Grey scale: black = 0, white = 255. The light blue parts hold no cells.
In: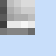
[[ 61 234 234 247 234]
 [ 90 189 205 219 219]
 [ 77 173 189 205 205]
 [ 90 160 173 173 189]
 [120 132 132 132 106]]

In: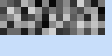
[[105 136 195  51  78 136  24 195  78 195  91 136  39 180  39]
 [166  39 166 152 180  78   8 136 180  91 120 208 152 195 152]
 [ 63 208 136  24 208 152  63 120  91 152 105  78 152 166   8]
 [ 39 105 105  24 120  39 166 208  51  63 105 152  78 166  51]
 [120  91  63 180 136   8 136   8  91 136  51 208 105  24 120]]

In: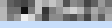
[[183 125 153 237 210 139  68 139 139  96  81 125  68 153  96 169]
 [183 112 112  16 125 196  53 125 153 183 210 183 112 169 139 153]
 [169  96  81  68  96 196 169 196 169  81 139 125  68  96 153 112]]

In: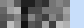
[[102 161 176  19  75  75 117 117 117 161]
 [ 75 190 147  19  89  75 161  63 190 176]
 [ 89 102 133  48 133  89  63 133 102 147]
 [133 147  89  32  32  63  48 117 133 117]]

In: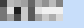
[[ 62 186 174 160 102 174 146 186 130]
 [118 160  75 202  90 160 202 174 215]
 [118 227  30 202  90 227 241 241 241]]

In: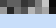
[[152  38 112  83 180 137 166  23]
 [ 68  96  96  53  68 124 196  10]]

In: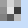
[[129  90 187]
 [158 212 172]
 [142 227  58]]

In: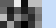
[[ 94  94 236  15 190 190]
 [190  43 145  82  43 119]
 [107  27  82  27  70 131]
 [ 43 160  55   1  55 145]]

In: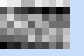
[[250 234 234 178 178 234 218 202 234 202]
 [178 123 218 190  97 178 162 111 111 111]
 [162 218 148 135 178 178  97 135  97 123]
 [123 162 135 148 162 111 148 190 148 190]
 [ 97  97 111 111 202 135 190 162 135 202]
 [ 81 148  68  53  29  41   3  41   3  29]
 [  3  41  29  81  53  81  68 123  81 162]]
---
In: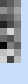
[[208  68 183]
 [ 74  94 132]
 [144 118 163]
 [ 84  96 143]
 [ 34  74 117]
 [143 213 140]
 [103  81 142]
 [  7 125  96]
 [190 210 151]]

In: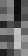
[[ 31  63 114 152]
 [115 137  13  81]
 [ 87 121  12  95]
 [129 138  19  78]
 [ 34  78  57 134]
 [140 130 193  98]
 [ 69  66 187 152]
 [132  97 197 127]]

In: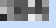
[[ 39 140 112 100 234 192 116]
 [145 122  90  89 212  62 154]
 [194 144  63  89  92  66  91]]

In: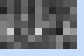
[[ 52  78 106  77  65  71  75  85 125  46  72]
 [ 66  91  57 100  53 116  69  61  70  85  88]
 [ 35  85  53  94  44 125  83  40  61  58 120]
 [107 117  76 136  59 120  79 100  68  81  94]
 [127 117  87  90  62 124 127 106  57 143  80]
 [131 203  56 122  76 212  65  57  30 167 149]
 [114 124  70  75 127 102  78  95 136  87 100]]

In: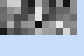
[[ 25  93  71  94 113 185 159 153  98 213 125]
 [136 205 206  73  28 177 111  44 152  19 142]
 [104 145 160  73  56 229 119  74 102 102 140]
 [110 124  75  75 125 229  58  82 115 128 109]
 [ 93 175  89 146 153  15 143 164 231 134 142]]

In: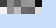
[[241 146 189 106  99 222]
 [ 64 139 102 149 153  19]]

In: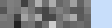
[[114 115  34 111 117  79 113 205 119  96 105 111  99]
 [111 127 122  65 113 176 112 172 103 117 160  99 135]
 [ 85 125 117 142 118  88  70 109 128 112  90  88 119]
 [125 116  65 164 130 169  70  72 113 142 172  90 104]]

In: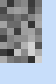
[[171 123 107 115  49 206]
 [133  54 120 136  59 111]
 [ 72 149 159 152  71 128]
 [ 97  90 117  94 133 160]
 [163 108 106 163  53 169]
 [106 152  61 158 162 114]
 [ 64 128 143 144 170 138]
 [155 134 101 178 210  84]
 [ 61  39 195 139 208 171]]
